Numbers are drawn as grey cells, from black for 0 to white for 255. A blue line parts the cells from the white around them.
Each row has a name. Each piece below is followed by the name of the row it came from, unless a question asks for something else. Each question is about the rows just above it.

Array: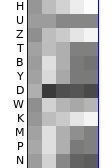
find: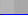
W
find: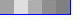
M
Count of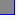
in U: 3

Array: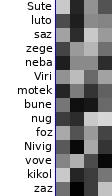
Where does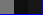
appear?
bune
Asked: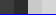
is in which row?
nug
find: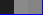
luto
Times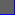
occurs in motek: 1
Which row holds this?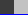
zaz

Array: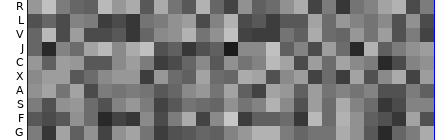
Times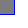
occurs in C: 2
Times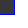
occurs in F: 3
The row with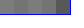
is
A

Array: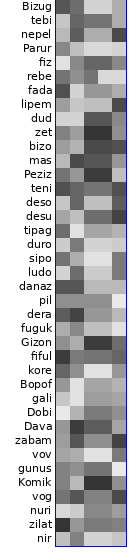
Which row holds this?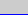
ludo
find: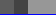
dera
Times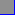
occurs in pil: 4
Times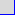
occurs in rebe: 2
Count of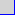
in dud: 2

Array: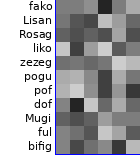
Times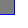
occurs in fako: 3
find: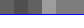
Mugi

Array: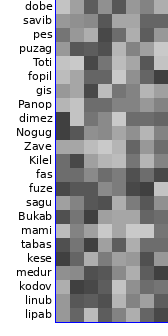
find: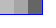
fopil
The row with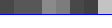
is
fuze
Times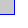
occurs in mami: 3
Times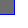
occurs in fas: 4
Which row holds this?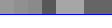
savib

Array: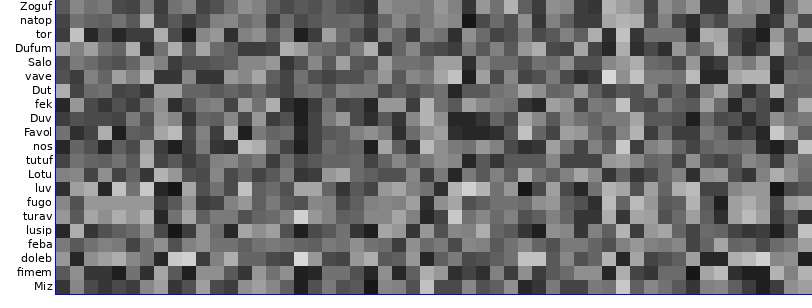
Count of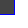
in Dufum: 4
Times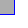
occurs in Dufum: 8

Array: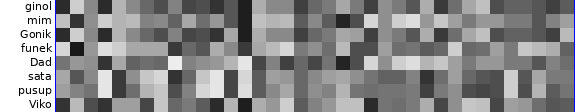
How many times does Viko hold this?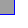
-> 3
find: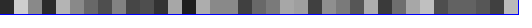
Gonik
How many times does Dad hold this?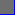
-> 2

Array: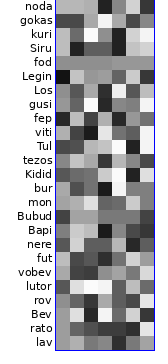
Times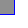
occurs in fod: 4
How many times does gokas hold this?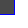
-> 3
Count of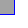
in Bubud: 2
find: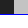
Siru
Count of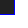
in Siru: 2

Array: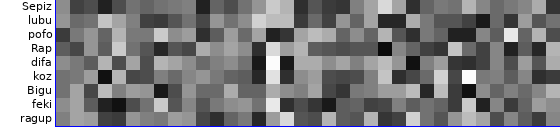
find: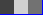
ragup
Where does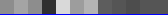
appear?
Rap
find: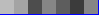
ragup
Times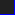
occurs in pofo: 3
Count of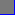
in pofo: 4
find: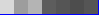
Rap

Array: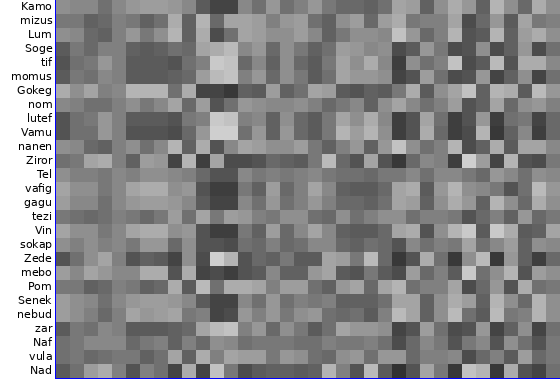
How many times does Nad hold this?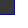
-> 2
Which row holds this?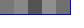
Naf
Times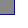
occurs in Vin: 3
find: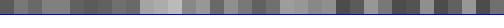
Soge
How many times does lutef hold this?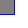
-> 3
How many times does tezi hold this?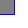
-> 6
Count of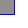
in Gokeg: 2

